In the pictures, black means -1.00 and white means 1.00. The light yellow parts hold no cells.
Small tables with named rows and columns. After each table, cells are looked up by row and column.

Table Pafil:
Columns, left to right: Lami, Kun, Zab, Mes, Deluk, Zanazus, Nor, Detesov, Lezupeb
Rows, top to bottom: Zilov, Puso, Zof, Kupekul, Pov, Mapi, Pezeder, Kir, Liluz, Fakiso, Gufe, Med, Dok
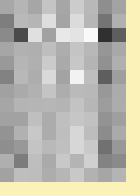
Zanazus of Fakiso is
0.69
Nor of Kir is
0.43
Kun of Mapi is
0.44
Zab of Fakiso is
0.57
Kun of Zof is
-0.42
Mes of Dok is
0.36
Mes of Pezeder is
0.54
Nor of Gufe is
0.58
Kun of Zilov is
0.42
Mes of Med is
0.33

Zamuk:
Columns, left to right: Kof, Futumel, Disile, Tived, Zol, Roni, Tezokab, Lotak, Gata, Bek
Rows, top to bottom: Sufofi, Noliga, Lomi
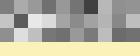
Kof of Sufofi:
-0.01
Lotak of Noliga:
0.41
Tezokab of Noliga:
0.27
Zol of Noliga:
0.29
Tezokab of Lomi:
-0.04
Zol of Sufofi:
0.19
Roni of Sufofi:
-0.09
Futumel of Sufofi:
0.34
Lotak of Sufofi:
0.44
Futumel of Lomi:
0.74
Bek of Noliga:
0.49

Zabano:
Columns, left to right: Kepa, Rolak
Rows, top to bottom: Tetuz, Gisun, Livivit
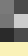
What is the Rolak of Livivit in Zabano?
-0.42
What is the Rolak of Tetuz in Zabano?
-0.42
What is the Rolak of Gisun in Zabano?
0.60
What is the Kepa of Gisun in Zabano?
-0.08
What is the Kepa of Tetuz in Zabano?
-0.04
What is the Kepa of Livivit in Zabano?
-0.67

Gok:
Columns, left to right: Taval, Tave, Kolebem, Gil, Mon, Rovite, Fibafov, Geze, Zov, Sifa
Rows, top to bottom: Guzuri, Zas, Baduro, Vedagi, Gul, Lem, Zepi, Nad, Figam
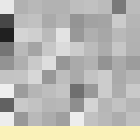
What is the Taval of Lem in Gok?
0.53
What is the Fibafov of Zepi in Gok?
0.20
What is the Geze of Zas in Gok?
0.29
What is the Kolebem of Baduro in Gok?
0.62
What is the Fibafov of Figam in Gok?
0.51
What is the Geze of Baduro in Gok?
0.31
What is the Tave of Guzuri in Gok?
0.39
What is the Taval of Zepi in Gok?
0.87
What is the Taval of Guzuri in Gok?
0.82
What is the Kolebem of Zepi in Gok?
0.42
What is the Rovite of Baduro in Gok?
0.19
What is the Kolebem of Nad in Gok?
0.52
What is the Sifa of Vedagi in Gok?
0.39
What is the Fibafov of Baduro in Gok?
0.37
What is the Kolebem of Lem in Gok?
0.69
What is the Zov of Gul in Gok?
0.33
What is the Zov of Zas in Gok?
0.59
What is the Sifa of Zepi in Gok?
0.58

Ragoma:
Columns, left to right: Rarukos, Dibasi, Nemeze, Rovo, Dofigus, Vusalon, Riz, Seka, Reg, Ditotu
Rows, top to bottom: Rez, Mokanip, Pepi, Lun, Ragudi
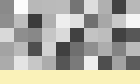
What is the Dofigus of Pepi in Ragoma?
0.71
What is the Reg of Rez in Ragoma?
-0.48
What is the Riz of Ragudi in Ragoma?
0.87
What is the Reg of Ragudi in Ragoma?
0.27
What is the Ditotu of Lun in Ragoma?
0.47
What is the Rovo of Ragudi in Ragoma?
0.35
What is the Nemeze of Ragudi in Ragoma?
0.56
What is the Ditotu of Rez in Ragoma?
0.44
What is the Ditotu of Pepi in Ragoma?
-0.32
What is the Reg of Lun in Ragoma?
0.03
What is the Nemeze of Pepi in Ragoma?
0.07
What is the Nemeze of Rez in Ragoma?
0.44
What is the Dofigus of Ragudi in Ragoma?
-0.33
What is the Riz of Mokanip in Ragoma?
-0.12

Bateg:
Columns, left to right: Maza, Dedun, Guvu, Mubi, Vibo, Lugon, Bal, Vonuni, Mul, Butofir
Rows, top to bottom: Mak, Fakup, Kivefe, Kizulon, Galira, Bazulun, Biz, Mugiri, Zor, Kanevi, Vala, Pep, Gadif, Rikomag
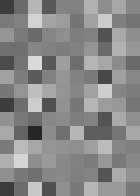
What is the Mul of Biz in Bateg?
0.04
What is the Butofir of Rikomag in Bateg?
-0.05
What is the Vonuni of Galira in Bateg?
0.30
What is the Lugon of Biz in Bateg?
0.05
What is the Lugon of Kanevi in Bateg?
0.43
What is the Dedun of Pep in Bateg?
0.67
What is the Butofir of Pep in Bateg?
0.06
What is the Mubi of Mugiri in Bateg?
-0.37
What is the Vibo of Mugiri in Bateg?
0.14
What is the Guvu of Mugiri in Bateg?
0.60
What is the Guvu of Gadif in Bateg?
-0.13
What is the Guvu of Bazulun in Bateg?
-0.29
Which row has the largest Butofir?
Kanevi

